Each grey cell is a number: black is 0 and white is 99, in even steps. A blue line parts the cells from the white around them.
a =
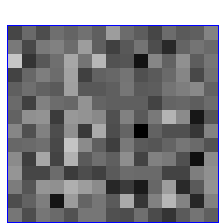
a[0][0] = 27
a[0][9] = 36
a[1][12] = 39
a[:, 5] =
[44, 61, 45, 25, 34, 57, 57, 22, 54, 35, 30, 61, 39, 46]
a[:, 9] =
[36, 45, 7, 31, 35, 37, 35, 0, 35, 26, 41, 10, 21, 43]
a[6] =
[38, 56, 57, 23, 59, 57, 53, 31, 50, 35, 47, 70, 54, 9, 33]
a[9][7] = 37
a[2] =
[77, 20, 34, 43, 65, 45, 71, 32, 33, 7, 52, 38, 56, 36, 46]
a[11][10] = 40
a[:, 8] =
[42, 34, 33, 45, 46, 37, 50, 39, 47, 55, 42, 23, 66, 30]
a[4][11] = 45
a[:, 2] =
[30, 47, 34, 49, 38, 50, 57, 50, 43, 65, 27, 58, 49, 46]
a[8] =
[40, 41, 43, 28, 76, 54, 37, 24, 47, 35, 33, 39, 46, 41, 32]
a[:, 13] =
[37, 45, 36, 28, 53, 36, 9, 21, 41, 6, 49, 35, 15, 45]
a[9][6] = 43
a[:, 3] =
[43, 50, 43, 42, 35, 42, 23, 30, 28, 26, 42, 56, 8, 41]
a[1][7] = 25
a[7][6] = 66

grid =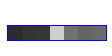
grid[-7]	17
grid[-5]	21
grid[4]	44

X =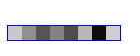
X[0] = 78
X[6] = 5
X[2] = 33
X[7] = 80

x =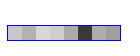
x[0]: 78
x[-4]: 66
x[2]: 84
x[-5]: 80

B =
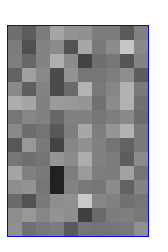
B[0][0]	43
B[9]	[46, 43, 45, 58, 54, 67, 50, 48, 36, 54]
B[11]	[55, 57, 46, 13, 51, 47, 46, 54, 38, 51]
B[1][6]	47
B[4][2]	51
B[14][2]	47
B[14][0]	56
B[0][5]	56
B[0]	[43, 36, 48, 64, 57, 56, 48, 48, 35, 50]
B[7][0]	53
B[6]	[46, 52, 50, 40, 50, 50, 46, 49, 53, 42]
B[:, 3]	[64, 54, 68, 29, 29, 60, 40, 34, 26, 58, 13, 13, 55, 57, 48]
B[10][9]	45
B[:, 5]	[56, 65, 26, 46, 70, 58, 50, 65, 56, 67, 60, 47, 78, 25, 46]
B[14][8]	47
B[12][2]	47
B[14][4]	35
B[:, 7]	[48, 54, 46, 49, 52, 54, 49, 58, 45, 48, 48, 54, 50, 48, 46]
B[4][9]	47
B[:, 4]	[57, 32, 54, 57, 41, 59, 50, 49, 52, 54, 49, 51, 56, 55, 35]
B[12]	[41, 32, 47, 55, 56, 78, 52, 50, 44, 46]
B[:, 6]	[48, 47, 43, 46, 47, 44, 46, 49, 50, 50, 49, 46, 52, 41, 45]

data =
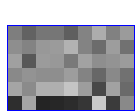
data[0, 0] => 49
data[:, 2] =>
[46, 59, 60, 55, 68, 14]
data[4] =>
[64, 54, 68, 68, 76, 61, 28, 63, 41]
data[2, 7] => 57
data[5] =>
[18, 64, 14, 15, 17, 21, 78, 23, 53]
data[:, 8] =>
[60, 44, 60, 44, 41, 53]
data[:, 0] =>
[49, 55, 62, 53, 64, 18]
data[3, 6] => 40
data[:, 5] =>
[51, 51, 63, 51, 61, 21]
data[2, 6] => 55
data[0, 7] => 50
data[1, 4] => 69
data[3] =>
[53, 57, 55, 55, 61, 51, 40, 53, 44]

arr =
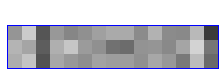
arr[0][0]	58
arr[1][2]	36
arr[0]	[58, 79, 33, 59, 52, 56, 62, 66, 66, 54, 69, 54, 53, 72, 23]
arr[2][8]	61
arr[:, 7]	[66, 44, 61]
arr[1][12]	64
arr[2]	[67, 76, 32, 65, 59, 55, 63, 61, 61, 56, 65, 59, 47, 73, 41]
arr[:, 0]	[58, 70, 67]
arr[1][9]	57
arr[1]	[70, 64, 36, 68, 77, 60, 56, 44, 42, 57, 58, 53, 64, 82, 46]

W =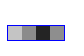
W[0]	76
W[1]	54

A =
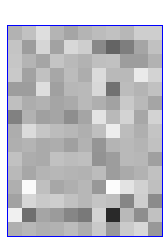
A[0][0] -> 69
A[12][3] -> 80
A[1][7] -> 39
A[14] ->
[68, 71, 68, 69, 73, 67, 78, 59, 79, 84, 59]
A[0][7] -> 75
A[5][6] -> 68
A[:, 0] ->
[69, 76, 77, 78, 61, 74, 50, 67, 68, 75, 72, 68, 63, 93, 68]
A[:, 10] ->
[80, 75, 69, 82, 75, 64, 82, 76, 75, 62, 75, 74, 54, 75, 59]
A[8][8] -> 72
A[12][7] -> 74
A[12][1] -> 83
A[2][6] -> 74
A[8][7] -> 70
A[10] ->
[72, 65, 70, 71, 70, 69, 73, 61, 66, 69, 75]
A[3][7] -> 72
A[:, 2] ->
[86, 83, 64, 75, 86, 69, 62, 77, 66, 66, 70, 74, 78, 64, 68]
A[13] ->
[93, 43, 64, 60, 52, 47, 82, 16, 72, 55, 75]
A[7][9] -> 68
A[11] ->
[68, 97, 74, 65, 68, 71, 59, 98, 88, 81, 74]
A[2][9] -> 61
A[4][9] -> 70
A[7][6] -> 74
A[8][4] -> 62
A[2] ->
[77, 70, 64, 76, 72, 69, 74, 75, 61, 61, 69]
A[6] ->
[50, 69, 62, 64, 55, 64, 88, 72, 82, 65, 82]
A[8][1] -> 70
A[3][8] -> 72
